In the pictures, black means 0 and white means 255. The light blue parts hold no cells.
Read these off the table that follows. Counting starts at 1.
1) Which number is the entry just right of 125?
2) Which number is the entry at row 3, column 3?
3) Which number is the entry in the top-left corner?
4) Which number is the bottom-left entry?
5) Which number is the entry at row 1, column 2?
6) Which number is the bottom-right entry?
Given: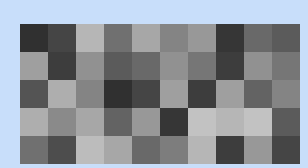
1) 182
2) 132
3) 48
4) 112
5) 69
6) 69

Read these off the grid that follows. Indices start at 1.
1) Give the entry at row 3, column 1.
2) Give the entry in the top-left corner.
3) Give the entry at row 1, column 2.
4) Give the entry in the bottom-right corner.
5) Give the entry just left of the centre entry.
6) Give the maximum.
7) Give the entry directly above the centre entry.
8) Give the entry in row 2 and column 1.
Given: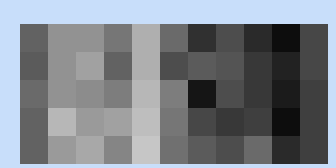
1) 106
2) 98
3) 146
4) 63
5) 183
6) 198
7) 77
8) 91

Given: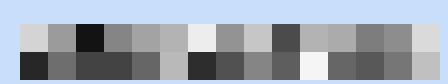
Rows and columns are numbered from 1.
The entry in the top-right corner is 218
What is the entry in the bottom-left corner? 39
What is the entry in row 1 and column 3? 19
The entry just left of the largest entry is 94
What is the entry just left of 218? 141
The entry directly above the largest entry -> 179
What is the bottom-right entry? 192
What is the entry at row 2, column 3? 67
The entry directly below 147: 81

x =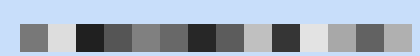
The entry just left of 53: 192
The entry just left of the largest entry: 53
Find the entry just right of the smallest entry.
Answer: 85

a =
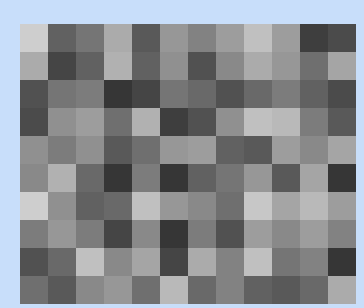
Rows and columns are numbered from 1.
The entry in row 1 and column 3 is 117
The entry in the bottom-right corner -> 171
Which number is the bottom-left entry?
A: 111
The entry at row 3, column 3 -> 124
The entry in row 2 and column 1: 171
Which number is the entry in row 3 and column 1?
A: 81
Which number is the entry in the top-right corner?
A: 75
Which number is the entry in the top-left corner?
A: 206
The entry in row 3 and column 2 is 117
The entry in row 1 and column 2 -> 97

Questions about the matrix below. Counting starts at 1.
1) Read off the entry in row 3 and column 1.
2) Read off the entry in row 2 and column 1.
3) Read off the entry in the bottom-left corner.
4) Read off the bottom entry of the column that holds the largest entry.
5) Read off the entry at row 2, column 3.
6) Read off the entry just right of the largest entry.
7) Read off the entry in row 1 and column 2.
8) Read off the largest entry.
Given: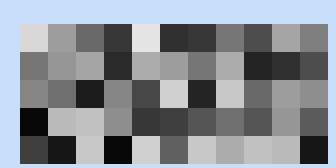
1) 134
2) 118
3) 63
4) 208
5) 165
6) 48
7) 157
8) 229

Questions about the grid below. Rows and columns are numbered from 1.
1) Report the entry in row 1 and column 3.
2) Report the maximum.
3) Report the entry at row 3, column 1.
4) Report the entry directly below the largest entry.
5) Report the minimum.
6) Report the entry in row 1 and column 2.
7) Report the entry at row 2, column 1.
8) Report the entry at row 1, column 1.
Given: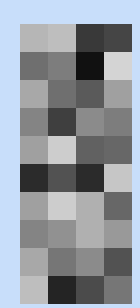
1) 57
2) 212
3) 168
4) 160
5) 17
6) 190
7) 111
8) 182

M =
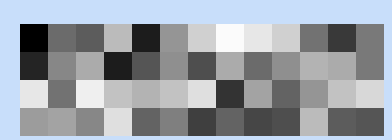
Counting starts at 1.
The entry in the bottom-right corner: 85
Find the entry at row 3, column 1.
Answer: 231
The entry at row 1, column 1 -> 0
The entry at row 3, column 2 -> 114
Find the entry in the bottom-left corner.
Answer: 156
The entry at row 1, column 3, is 92
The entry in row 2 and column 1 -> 36
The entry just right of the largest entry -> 231
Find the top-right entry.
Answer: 121
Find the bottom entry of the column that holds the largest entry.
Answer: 99

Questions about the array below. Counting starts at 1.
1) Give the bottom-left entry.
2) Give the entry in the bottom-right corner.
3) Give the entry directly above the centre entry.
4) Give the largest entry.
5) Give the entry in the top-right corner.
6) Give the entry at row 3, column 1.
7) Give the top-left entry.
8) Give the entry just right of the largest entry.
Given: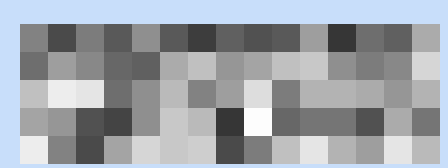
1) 237
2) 186
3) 150
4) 253
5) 171
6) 192
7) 130
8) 103

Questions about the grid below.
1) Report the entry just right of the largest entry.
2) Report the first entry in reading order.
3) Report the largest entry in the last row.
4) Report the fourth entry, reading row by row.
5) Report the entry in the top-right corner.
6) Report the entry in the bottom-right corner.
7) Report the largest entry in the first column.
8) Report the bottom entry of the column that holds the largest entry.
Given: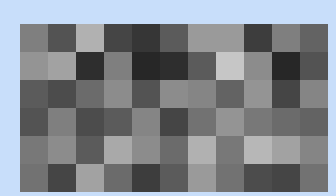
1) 140
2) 127
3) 162
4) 69
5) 99
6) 114
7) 148
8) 114

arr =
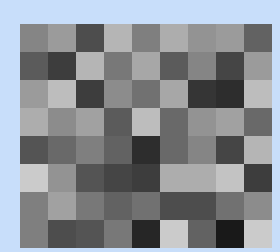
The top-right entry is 98
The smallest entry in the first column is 84
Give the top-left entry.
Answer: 133
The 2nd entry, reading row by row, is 155
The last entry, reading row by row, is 203
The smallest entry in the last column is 61
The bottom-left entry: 127
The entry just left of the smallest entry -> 98
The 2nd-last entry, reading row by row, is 25
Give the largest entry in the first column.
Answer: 203
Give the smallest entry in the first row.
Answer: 77
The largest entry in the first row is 181
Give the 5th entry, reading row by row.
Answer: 127
